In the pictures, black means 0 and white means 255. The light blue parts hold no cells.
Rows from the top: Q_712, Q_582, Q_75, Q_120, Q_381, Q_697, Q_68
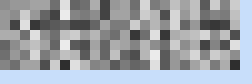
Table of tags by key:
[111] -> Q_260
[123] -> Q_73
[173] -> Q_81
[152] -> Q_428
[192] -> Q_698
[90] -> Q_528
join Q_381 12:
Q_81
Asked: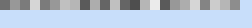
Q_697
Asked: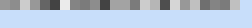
Q_582
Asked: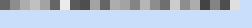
Q_381

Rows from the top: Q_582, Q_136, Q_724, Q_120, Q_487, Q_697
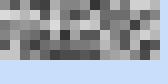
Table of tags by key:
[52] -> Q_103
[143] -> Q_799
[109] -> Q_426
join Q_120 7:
Q_103
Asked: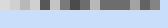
Q_136
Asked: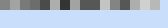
Q_120
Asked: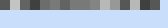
Q_487
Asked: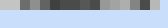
Q_697
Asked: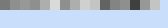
Q_724

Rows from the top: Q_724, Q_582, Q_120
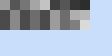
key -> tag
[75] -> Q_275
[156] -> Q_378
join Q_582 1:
Q_275
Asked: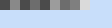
Q_120
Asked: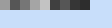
Q_724

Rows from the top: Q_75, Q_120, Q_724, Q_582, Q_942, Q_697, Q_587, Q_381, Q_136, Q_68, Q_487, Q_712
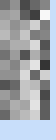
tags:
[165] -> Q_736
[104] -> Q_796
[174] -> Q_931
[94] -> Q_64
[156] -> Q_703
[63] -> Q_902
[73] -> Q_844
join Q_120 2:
Q_736
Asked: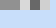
Q_381
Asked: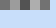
Q_697

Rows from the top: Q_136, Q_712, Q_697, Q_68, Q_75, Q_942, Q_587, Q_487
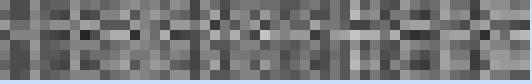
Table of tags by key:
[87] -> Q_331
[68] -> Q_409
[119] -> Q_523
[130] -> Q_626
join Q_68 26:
Q_409
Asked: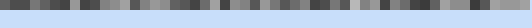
Q_587
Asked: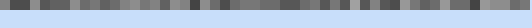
Q_136
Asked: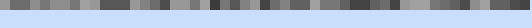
Q_697

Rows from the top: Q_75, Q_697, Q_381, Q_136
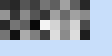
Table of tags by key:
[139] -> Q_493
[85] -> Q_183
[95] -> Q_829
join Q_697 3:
Q_493
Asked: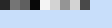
Q_381
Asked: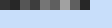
Q_75
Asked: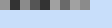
Q_697
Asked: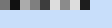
Q_136

